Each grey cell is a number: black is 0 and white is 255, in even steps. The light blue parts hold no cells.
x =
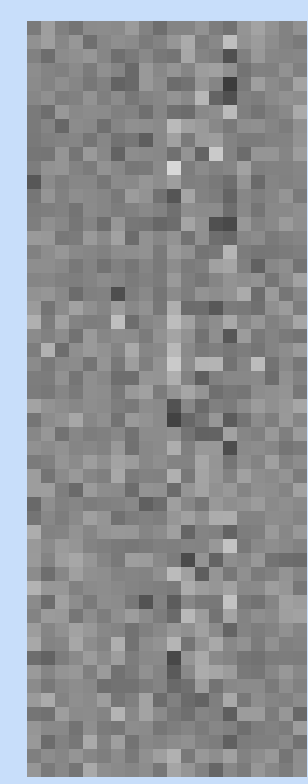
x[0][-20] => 122
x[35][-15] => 149
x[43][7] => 114
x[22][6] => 141
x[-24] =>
[145, 139, 146, 133, 136, 130, 153, 113, 136, 139, 174, 128, 152, 152, 77, 138, 141, 135, 117, 123]
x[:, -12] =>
[130, 123, 137, 153, 153, 131, 111, 142, 94, 138, 121, 150, 147, 137, 117, 146, 146, 133, 129, 137, 146, 134, 123, 134, 127, 149, 161, 141, 147, 140, 136, 136, 130, 147, 96, 130, 133, 123, 156, 131, 129, 83, 140, 128, 141, 137, 145, 125, 163, 163, 139, 136, 144, 141]
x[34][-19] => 143
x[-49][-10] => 148
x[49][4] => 140
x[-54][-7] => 125
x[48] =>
[154, 171, 131, 143, 139, 158, 118, 128, 163, 108, 129, 107, 99, 127, 169, 120, 142, 133, 129, 140]
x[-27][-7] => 128
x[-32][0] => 139
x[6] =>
[122, 110, 152, 137, 140, 139, 128, 131, 111, 134, 112, 108, 137, 142, 187, 127, 116, 129, 137, 170]
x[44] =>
[168, 131, 134, 167, 141, 131, 175, 114, 141, 147, 181, 116, 147, 169, 136, 146, 123, 145, 128, 131]
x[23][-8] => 122
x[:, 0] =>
[122, 145, 129, 141, 139, 135, 122, 122, 121, 118, 125, 87, 118, 124, 126, 154, 129, 142, 133, 146, 155, 176, 139, 125, 139, 125, 124, 163, 117, 135, 145, 123, 157, 157, 105, 116, 173, 153, 154, 140, 179, 139, 131, 157, 168, 109, 154, 139, 154, 117, 150, 153, 127, 150]
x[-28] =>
[124, 120, 134, 122, 143, 141, 121, 153, 161, 123, 147, 166, 148, 111, 120, 117, 141, 144, 148, 119]
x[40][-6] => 162
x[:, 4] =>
[139, 111, 151, 123, 119, 147, 140, 137, 117, 154, 123, 135, 138, 139, 133, 154, 134, 132, 132, 128, 144, 125, 154, 154, 116, 143, 143, 142, 135, 125, 136, 158, 134, 155, 124, 160, 134, 131, 150, 144, 139, 122, 141, 152, 141, 156, 127, 137, 139, 140, 143, 170, 134, 169]
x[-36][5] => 140
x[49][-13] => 136
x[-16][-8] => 148
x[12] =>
[118, 149, 129, 142, 138, 134, 121, 156, 147, 114, 85, 165, 130, 125, 100, 135, 127, 134, 149, 122]
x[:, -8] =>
[146, 125, 132, 157, 151, 183, 137, 154, 155, 100, 139, 129, 130, 139, 145, 144, 116, 127, 118, 147, 109, 129, 114, 122, 179, 95, 148, 106, 118, 98, 152, 167, 164, 163, 118, 144, 132, 131, 148, 94, 157, 121, 156, 161, 147, 169, 172, 157, 99, 133, 123, 130, 152, 130]
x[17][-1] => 115
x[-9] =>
[109, 99, 125, 138, 156, 139, 158, 125, 137, 138, 72, 150, 169, 138, 132, 117, 114, 124, 125, 124]
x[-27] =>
[163, 147, 141, 135, 142, 139, 126, 121, 141, 138, 82, 136, 106, 128, 123, 140, 156, 144, 152, 166]
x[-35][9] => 117
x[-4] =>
[150, 137, 137, 115, 143, 123, 119, 141, 139, 118, 126, 133, 123, 135, 129, 110, 125, 130, 124, 157]
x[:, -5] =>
[148, 146, 128, 115, 121, 129, 127, 142, 123, 108, 162, 149, 135, 137, 152, 135, 124, 128, 142, 171, 121, 136, 156, 125, 134, 136, 117, 140, 116, 134, 138, 142, 161, 132, 147, 131, 125, 120, 136, 144, 137, 121, 131, 132, 146, 117, 121, 139, 120, 156, 110, 124, 130, 123]
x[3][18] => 146
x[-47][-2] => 124
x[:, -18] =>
[128, 135, 140, 128, 143, 125, 152, 103, 131, 149, 149, 126, 129, 130, 136, 120, 151, 137, 128, 137, 139, 161, 141, 109, 137, 146, 134, 141, 147, 114, 146, 149, 139, 126, 129, 125, 132, 155, 158, 135, 151, 161, 153, 145, 134, 125, 148, 135, 131, 158, 137, 130, 134, 136]

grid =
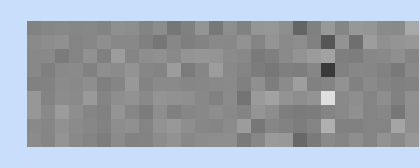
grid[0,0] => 130
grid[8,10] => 146
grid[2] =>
[136, 137, 123, 132, 145, 128, 156, 133, 142, 144, 137, 148, 150, 148, 139, 136, 122, 127, 138, 147, 155, 162, 127, 125, 135, 137, 143, 132]
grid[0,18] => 141
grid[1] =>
[138, 141, 144, 132, 135, 142, 136, 136, 128, 118, 135, 127, 131, 137, 136, 146, 132, 148, 138, 141, 129, 86, 147, 111, 157, 144, 148, 151]
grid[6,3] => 142
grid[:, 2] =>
[136, 144, 123, 137, 139, 140, 155, 145, 148]
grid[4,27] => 130
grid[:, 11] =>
[128, 127, 148, 123, 134, 143, 134, 142, 136]
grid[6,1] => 137
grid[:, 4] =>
[135, 135, 145, 129, 142, 153, 133, 135, 132]
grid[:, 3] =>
[134, 132, 132, 138, 137, 138, 142, 139, 137]
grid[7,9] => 146
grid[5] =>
[151, 131, 140, 138, 153, 132, 142, 146, 137, 148, 145, 143, 136, 129, 139, 116, 154, 162, 147, 141, 147, 223, 137, 142, 132, 142, 129, 144]
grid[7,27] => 143
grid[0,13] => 120
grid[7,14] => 139
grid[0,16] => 149
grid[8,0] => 139
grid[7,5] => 130
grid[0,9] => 140
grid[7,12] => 135
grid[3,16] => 124
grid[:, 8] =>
[131, 128, 142, 134, 131, 137, 124, 132, 131]
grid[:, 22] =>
[133, 147, 127, 129, 146, 137, 137, 129, 132]

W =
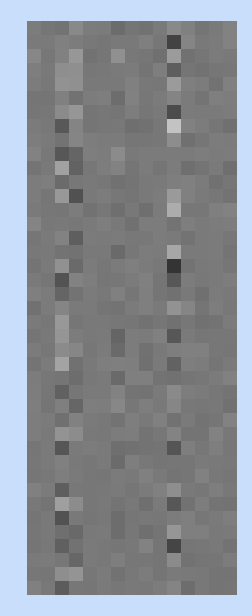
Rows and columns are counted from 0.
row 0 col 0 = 124
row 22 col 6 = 101
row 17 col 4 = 123
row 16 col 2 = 115
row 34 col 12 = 125
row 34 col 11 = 114
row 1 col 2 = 128
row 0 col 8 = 114
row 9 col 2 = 87
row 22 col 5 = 122
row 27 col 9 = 121
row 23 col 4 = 119
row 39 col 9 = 117
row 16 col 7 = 119
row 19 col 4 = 123
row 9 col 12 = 125
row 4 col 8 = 120
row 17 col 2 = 145
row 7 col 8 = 113
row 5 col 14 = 125
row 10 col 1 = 121
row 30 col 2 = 86
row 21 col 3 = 118
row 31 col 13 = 121
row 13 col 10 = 172
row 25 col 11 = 117
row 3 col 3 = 143
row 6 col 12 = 122
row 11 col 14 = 118
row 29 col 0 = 125
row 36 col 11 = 127
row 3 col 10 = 94
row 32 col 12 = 129
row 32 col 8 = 128
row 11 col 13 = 113
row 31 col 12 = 122
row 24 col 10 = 98
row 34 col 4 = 119
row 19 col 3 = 115

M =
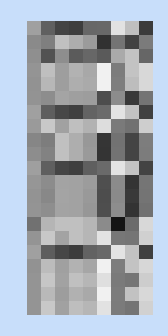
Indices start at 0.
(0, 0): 160
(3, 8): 216
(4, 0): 146
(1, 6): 116
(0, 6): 226
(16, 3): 60
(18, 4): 182
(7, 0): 154
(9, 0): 141
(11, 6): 139
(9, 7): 68
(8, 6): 114
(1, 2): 192
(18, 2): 162
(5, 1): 141
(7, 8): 206
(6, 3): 63
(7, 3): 191
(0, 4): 103
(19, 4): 169
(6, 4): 99
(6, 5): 107
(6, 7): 194
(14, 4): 182
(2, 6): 170
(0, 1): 96
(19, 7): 194
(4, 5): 241
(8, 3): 174
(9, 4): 154
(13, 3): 162
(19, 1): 185
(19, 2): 157
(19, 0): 148
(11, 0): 150
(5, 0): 147
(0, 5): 104
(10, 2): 69

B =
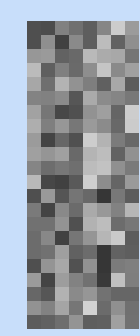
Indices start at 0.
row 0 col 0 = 79
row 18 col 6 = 192
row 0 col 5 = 134
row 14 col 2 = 147
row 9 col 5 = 189
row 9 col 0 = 160
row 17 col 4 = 146
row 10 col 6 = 144
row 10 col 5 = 194
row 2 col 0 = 151
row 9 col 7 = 145
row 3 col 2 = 128
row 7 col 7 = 203
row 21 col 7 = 113
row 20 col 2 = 165
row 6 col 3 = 80
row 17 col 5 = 54
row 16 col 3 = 97
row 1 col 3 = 138
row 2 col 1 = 154
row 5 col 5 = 139
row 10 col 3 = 111
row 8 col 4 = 205
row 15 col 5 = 182
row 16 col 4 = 108
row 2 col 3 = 105
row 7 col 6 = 104
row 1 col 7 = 143
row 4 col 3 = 146
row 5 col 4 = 170
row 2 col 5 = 171
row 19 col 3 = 138
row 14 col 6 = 108
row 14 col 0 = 113
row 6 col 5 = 159
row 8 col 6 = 123
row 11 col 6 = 101
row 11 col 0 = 185

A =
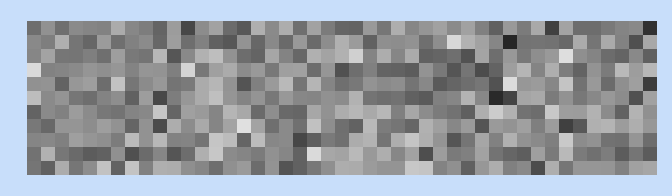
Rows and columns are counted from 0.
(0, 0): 110
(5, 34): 68
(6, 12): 154
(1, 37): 114
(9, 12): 175
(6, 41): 139
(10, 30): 144
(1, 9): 103
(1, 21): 141
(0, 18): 173
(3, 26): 98
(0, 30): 138
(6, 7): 132
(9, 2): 119
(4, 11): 122
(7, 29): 159
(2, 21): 163
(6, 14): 181
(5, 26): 114
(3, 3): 138
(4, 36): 155
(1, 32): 162
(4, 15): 84
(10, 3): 118
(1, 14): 87
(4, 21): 133
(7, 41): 180
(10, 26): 148
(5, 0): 189
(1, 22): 176
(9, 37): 122
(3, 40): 147
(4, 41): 107
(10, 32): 151
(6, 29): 123
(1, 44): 168
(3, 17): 120
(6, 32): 174
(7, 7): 101
